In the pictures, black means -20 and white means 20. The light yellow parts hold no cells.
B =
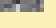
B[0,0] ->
-1
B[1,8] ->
-3
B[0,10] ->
1
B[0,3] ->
-7
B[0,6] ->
-2
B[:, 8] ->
[0, -3, 2]
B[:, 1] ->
[0, -6, 4]
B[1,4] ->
12
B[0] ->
[-1, 0, -1, -7, -11, -1, -2, -1, 0, -7, 1]
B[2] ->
[-2, 4, 1, 3, 13, -1, -1, -2, 2, -4, 0]

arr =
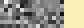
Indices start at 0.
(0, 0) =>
-4
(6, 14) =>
-6
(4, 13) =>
12
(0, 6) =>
-13
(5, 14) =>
3
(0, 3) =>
1
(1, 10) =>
-1
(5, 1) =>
6
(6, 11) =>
-1
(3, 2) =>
11
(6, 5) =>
0
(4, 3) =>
-5
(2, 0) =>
9
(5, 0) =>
5
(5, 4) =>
10
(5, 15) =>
-9
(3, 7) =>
-15
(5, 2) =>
7
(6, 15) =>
8
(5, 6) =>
10
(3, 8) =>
-7
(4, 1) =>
-2
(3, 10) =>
4
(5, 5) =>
4
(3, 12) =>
-7
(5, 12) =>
-11
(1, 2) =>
-12
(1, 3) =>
0
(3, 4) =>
-5
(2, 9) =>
4
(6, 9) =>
14
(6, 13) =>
2
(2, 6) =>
3

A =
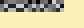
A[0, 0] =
-16
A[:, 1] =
[-4, 11, -12]
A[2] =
[1, -12, 9, 9, -13, -13, 9, 1, -12, 1, -12, 6, 1, -5, -13, 10]
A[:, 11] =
[-2, -11, 6]
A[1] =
[-2, 11, -15, -15, 12, 13, -15, -2, 11, -2, 11, -11, -2, -2, 12, -17]
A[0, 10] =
-4
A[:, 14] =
[-4, 12, -13]
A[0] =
[-16, -4, 0, 0, -3, -4, 0, -18, -4, -19, -4, -2, -17, 12, -4, 0]

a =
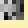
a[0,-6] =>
13
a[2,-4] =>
7
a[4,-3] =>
8
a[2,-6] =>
7
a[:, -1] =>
[-11, -16, -16, -7, -5]
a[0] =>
[13, -6, 12, -13, -5, -11]
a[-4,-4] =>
8
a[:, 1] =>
[-6, 9, 10, -14, -19]
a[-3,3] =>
4
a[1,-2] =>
-4

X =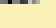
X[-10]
-1
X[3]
0
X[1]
-2

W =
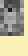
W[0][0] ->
5
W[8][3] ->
-4
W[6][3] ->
-3
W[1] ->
[8, -9, -3, -7, -8, 1]
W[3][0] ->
-1
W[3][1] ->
5
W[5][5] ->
3
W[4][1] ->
5
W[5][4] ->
0
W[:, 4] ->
[-8, -8, -6, -1, 0, 0, -4, -1, -5]
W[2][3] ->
1
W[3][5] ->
3
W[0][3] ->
-8
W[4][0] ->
-7
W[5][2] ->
7
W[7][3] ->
1
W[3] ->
[-1, 5, 8, 7, -1, 3]

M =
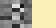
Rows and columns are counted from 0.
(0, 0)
0
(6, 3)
-14
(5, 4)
2
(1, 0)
-3
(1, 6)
-6
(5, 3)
0
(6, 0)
-1
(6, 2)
2
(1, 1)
-4
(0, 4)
6
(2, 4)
-12
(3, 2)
-3
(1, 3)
15
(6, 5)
9
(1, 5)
-17
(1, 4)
15
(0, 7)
-2

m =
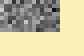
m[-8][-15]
0
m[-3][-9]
11
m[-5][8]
-2
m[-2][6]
2
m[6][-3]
-4
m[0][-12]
-12
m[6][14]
2
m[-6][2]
-8
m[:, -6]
[-10, -6, 1, 1, -2, 6, -6, -11]
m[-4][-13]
-8
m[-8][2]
6
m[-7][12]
-9
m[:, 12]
[0, -9, 4, -7, 1, -4, -4, 1]
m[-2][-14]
1
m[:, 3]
[-12, -1, 4, 2, -8, 5, -4, 1]
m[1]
[6, -5, -6, -1, -6, -2, 4, 6, -6, -6, -7, -2, -9, 0, 0]
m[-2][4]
-5
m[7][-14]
3
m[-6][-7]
-3
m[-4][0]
8
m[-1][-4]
-1
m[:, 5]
[-11, -2, 6, 3, -1, -3, -2, -3]
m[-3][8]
5
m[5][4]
-6
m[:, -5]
[5, -7, -10, -7, 8, -7, -4, -8]
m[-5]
[-1, 6, -1, 2, -4, 3, -2, 4, -2, 1, -7, -5, -7, 3, 3]
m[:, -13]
[6, -6, -8, -1, -8, -11, 7, 4]
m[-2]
[-1, 1, 7, -4, -5, -2, 2, -2, 4, -6, -4, -6, -4, -8, 2]

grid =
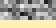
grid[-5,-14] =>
0
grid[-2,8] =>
-1
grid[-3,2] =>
-11
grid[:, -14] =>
[0, 3, -5, 9, 13]
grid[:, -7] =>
[-11, 9, 5, -1, -13]
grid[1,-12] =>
9
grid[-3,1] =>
-3
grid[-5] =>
[0, 13, 2, 3, -8, -1, 6, -11, 3, 1, 10, -15, -8, 3]
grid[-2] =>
[9, 15, 6, -7, 3, -16, -11, -1, -1, 13, 11, 11, 0, 5]
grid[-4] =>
[3, 3, 9, -2, 5, 17, 10, 9, 12, 11, 3, 11, -5, 5]
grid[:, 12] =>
[-8, -5, 3, 0, 10]
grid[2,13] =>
-4
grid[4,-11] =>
1

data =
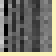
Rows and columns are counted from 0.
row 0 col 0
9
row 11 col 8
-10
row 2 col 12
-3
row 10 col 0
12
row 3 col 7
-4
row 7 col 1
-20
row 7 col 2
-3
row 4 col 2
0
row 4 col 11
2
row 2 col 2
-3
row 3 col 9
-10
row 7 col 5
-13
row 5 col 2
-1
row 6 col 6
-3
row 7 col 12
-1
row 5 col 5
-12
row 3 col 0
9
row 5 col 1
-5
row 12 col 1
-19
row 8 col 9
-10
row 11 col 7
-4
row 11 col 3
-12
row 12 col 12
-1
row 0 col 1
-17
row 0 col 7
-7
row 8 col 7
-5
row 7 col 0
8
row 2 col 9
-11
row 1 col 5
-12
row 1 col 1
-19
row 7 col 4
-2
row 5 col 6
-4
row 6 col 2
-3
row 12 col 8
-12
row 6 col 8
-10
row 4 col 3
-12
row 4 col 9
-5

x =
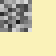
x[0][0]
-6
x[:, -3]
[8, -6, -5, -7, -5, -4, 7, -2]
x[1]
[11, -3, 0, 11, -8, -6, -10, 5]
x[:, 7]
[-1, 5, 3, 12, 6, 2, 4, 15]
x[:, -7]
[6, -3, 6, -5, 11, -8, 9, 1]
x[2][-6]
-11
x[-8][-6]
8
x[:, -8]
[-6, 11, 9, -13, 6, -3, -4, 1]
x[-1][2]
-7
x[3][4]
-5
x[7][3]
13
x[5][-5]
3
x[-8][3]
5
